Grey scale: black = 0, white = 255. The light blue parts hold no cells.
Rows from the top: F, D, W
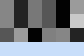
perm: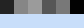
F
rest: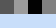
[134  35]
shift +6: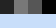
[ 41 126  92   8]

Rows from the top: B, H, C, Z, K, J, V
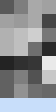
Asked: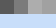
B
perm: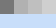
C
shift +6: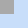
[175]
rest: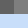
[ 82 199]
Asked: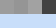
H
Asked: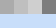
C
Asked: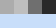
Z

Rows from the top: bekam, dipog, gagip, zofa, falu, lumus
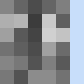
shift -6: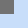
[108]
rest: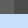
[160 107]

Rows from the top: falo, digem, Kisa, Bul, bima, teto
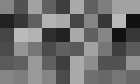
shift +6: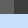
[102  68]
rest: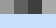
[141  82  82 148]
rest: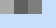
[162 162]
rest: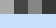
[186  18]
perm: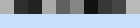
Kisa
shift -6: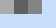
[164  90 127]
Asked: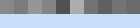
teto

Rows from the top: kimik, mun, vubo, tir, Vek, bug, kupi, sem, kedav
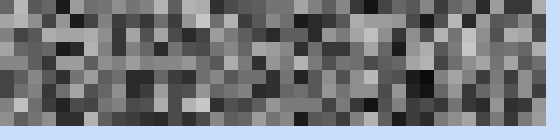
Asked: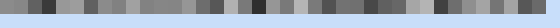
Vek
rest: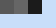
[156 110 116 142 116 129 178  94 178 172  48  75  88  94 116 116 164 129
  94 135  55  19  68 102  88 135  61 102 122  42 156  55  55 172]
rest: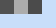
[178 199  48  81  68  94 149 122 122 122  68 122  55  19  81 129  61  75
  55 116  55  42 149  48  55 149]
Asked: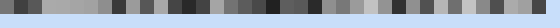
vubo
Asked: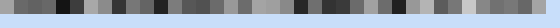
tir

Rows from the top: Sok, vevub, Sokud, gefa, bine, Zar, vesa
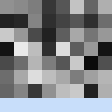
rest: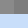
[ 55  86 195 101 175]
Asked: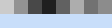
Sokud

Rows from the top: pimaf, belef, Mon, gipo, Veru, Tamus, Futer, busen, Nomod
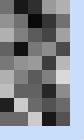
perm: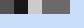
Nomod
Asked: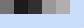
pimaf
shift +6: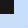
[30]
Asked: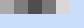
Tamus

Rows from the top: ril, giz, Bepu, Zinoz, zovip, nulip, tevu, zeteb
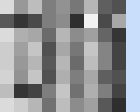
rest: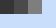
[140  46 242  74 167]
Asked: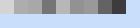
Bepu
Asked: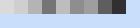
zeteb
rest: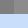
[ 46 242  74 167]
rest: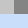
[67]
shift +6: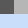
[ 94 188]

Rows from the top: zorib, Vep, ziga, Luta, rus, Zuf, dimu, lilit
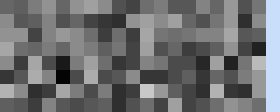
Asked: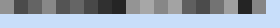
Vep
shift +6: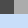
[ 81 178]
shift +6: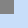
[137]
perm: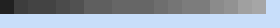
Luta
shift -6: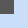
[81]

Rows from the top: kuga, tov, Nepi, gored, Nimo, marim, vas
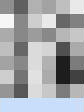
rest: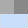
[156 136 183 199]
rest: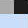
[65]
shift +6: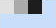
[231 177  35]
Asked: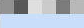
vas
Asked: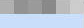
Nepi
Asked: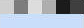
marim

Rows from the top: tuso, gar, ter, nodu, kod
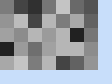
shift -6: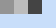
[142 182  62]
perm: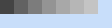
kod
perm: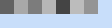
gar
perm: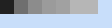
nodu
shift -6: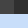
[62 42]

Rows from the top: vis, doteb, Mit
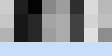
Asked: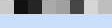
doteb
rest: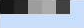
[224 141]

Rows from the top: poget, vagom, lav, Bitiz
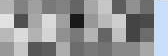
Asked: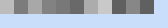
poget

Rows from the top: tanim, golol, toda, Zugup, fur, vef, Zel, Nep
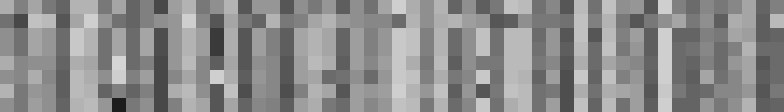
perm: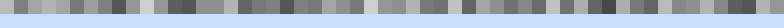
tanim
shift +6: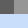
[100 156]
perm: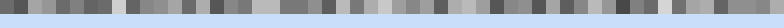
fur
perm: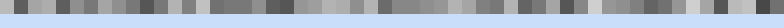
golol
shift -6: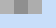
[173 137 167]
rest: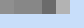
[143 173 179 158 150  86  94 143 120 120 113 193 128 179 120  86 120 143
 165 120 143  94 173 165  94 186]
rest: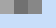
[165  94 107]

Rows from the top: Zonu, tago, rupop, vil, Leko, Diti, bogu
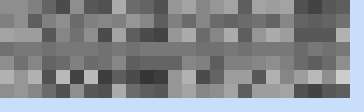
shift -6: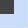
[61]
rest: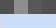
[171 107  94  88 150 163 134 142 163  94 157 157 163  81  67  88  94]
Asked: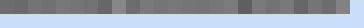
vil
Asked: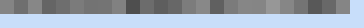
Leko
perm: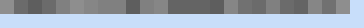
Leko
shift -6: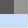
[ 82 144]

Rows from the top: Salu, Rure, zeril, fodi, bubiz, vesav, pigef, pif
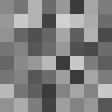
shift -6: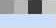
[146 178  53 194]
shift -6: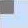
[119]
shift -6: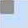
[139]
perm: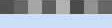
zeril
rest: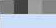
[152  87]
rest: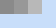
[ 59 200 125  95]

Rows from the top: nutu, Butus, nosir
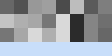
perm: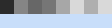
nosir
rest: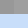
[ 75 189  90 126]

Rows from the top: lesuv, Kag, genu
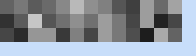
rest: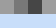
[35 70]
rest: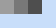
[ 29 170  99]
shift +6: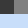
[ 63 134]
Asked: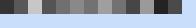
Kag
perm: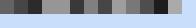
genu
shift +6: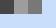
[ 76 163 126]

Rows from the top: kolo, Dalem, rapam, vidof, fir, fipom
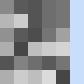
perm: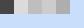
fipom
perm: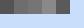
kolo
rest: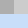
[190 219  70]
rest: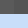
[110 117]
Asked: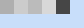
fipom

